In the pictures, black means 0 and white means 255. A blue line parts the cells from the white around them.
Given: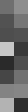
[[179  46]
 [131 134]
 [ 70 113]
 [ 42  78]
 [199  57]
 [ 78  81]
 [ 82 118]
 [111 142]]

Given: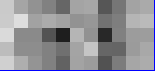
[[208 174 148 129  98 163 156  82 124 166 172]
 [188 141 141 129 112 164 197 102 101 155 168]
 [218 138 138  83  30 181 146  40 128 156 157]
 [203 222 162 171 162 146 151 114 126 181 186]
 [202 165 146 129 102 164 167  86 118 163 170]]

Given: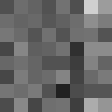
[[ 76 136  70 111 114  62 172 149]
 [117 109 122  82  33  76  85  85]
 [ 71 124 101 108 132  67 106 122]
 [103 112 101  82  82  61 131 100]
 [ 70 134  95  99 114  48 140 140]
 [119 107  84 113  83 112 114  83]
 [109 100 105  87  97 109 142 124]
 [ 80 109  99  82 114  79 208 156]]

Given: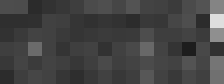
[[ 44  62  70  66  54  46  56  65  56  62  87  66  57  71  64 112]
 [ 56  68  59  67  63  55  63  74  63  67  75  69  66  83  69 117]
 [ 63  66 107  65  52  63  66  50  65  73 104  67  52  29  72  49]
 [ 50  58  67  65  58  53  56  59  57  58  77  62  62  67  59 143]
 [ 47  47  48  65  63  53  49  53  50  44  57  55  70  78  44 222]
 [ 77  76  43  50  55  62  75  79  70  83  67  65  59  75  83 132]]

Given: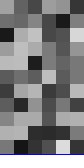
[[120  21  51  80 220  52]
 [177 180  45  43  49 123]
 [133 170 170  84 171 176]
 [ 93  40 146  76 120  65]
 [ 60 166 181  59  77 185]
 [ 91 111  93 189  91 120]
 [186 188  29 124 100 120]
 [156 190 171 123  85 149]
 [ 25 173 193  72  81 215]
 [111 104 133  71  26 127]
 [161  98  71 157 147  54]]

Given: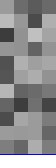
[[126 103 173 125]
 [155 153 155 102]
 [ 76 166 155 124]
 [101  61 112  68]
 [182 100 107 120]
 [ 85 160 173 146]
 [ 81 176 159 167]
 [149 146  99 147]
 [ 60 146 192 164]
 [186 151  75 175]
 [155 108  91 106]]

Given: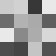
[[ 77  69 197  82]
 [233 137 172 216]
 [108 178 170  95]
 [203 209  55 233]]

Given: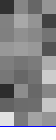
[[226 122 163 149]
 [ 98 108 109 198]
 [ 44 141 104 134]
 [119 103 114 204]
 [126 117 123 173]
 [152 158 152  82]
 [128 144 136 116]
 [129 168 148  65]
 [ 49 134 102 149]]
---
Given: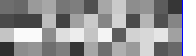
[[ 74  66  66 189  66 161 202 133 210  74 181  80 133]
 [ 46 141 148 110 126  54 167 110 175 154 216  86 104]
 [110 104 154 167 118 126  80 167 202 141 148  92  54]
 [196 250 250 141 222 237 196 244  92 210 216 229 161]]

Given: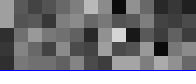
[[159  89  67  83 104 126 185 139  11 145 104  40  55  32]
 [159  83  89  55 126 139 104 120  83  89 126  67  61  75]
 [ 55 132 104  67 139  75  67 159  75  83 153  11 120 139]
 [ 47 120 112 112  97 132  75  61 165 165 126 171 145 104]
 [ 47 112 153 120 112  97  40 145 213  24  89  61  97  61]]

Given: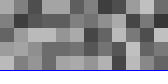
[[170 128  78 164 164  94 128  62  78 156 192 108]
 [128  62  86  94  94 128 115 143 170  70 121  55]
 [156 164 143 108 108 115  86 115  86 192 100 121]
 [186 128 149 108 164 170 149 178  70 186 136 100]
 [100 156 186 186 149 170  70 100 186 121  78 192]]

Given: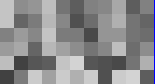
[[190  65  86  93 196 211  86  80  73 116 176]
 [155 168 101 183 161 141 116 135 190 109 141]
 [196 101 123 183 135  80 109 149 176 116 101]
 [129 155 135 196 123 123  73 149 149 116 109]
 [196 141 149 190 116  93 129 135 168  93 129]
 [ 65 123 203 161 203 176 203  80 203 211  93]]

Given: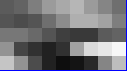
[[147  69  49  33  49 162 218 231 247]
 [197 147  76  33  14  20  41 133 189]
 [ 84  76  84 111 140 175 175 162 126]
 [119 119 105  84  63  57  57  91  99]
 [ 91  99 126 155 169 182 155 133 111]]

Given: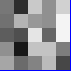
[[166 107 131 187  71]
 [113 180 152 144 244]
 [144  23 195 195 125]
 [119  45 201 144 209]
 [ 93  79 229 101 244]]

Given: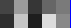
[[ 46 198  30 220 137]
 [ 68 156  54 102 122]]
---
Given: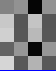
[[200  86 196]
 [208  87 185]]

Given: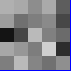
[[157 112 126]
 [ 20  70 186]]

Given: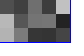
[[184  86 116]
 [179 123  54]]

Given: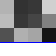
[[188  55  69]
 [ 81 176 165]]

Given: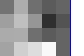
[[159 191 150]
 [171 172 111]]

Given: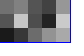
[[ 84 198  77]
 [ 26  55 108]]
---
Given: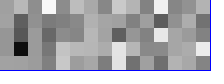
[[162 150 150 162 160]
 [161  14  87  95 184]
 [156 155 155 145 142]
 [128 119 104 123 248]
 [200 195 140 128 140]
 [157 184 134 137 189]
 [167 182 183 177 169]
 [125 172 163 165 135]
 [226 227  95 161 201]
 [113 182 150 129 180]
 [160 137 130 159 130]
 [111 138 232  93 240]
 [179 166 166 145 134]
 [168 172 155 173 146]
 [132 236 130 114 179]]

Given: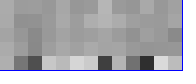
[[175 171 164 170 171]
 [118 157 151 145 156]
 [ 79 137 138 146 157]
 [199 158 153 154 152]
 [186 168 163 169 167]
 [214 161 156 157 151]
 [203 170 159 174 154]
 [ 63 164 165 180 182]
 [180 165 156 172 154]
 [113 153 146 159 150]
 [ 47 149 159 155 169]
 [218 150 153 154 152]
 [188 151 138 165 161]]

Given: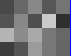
[[ 60 180  83  73]
 [ 84 139 136 104]
 [155 169  78 136]
 [120 120 202  87]
 [102 103  47 117]]

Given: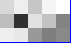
[[238 189 216]
 [232  49 238]
 [153 226 198]
 [127 195 245]
 [137 131 254]]

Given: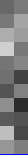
[[150 190  90 143  84 112 117 207 173 120 104]
 [126  72  82  44 129  66 133 120 157 164 121]]

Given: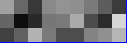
[[ 64 101 161]
 [ 97  14 103]
 [178  41  56]
 [122 119 137]
 [ 77 122 147]
 [ 77 170 143]
 [131  76 122]
 [144  43  93]
 [181 214  59]]
